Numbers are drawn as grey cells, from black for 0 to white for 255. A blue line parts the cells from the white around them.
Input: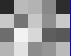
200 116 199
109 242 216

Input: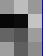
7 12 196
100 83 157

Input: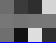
119 116 119
111 18 222

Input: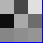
14 169 109
134 142 149

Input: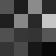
31 136 41
80 55 52

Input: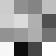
207 219 176
146 155 174

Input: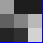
96 132 185
36 49 211

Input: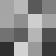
166 143 206
114 94 182
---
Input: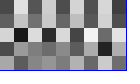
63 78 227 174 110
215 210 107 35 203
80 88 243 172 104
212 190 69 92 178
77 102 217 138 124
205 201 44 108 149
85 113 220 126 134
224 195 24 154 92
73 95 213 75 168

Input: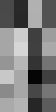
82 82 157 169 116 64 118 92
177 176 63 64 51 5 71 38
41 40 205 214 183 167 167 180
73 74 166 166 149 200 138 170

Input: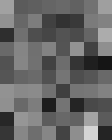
159 130 172 143 21 105 130 78 91 36
114 123 101 66 31 86 119 73 164 212
97 57 75 147 52 78 117 36 98 142
105 50 83 84 109 117 63 116 104 67
101 65 70 131 66 81 113 29 92 134
95 125 78 112 113 106 139 125 140 110
91 103 112 133 134 101 137 105 150 135
161 145 46 105 82 85 146 144 39 54

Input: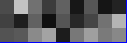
35 180 136
21 114 122
86 69 159
23 40 120
97 85 28
60 16 163
113 97 138
195 30 89
75 65 83

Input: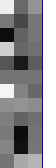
148 118 118 112 93 116 104 140 111 115 117 180
105 71 98 103 25 115 131 147 99 11 17 169
238 120 13 206 85 115 245 143 126 121 133 116

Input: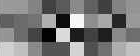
148 153 110 194
131 38 137 174
64 168 30 112
97 142 65 80
138 246 28 211
90 12 218 84
65 176 2 84
131 115 68 138
152 107 107 190
154 95 149 207
